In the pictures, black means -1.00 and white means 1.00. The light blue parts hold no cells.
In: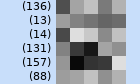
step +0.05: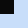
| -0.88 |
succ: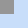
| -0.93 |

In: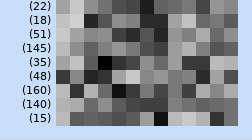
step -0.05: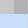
| 0.52 | 0.35 |
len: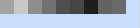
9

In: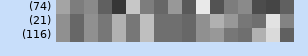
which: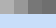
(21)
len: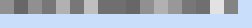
17
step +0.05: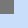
| -0.02 |

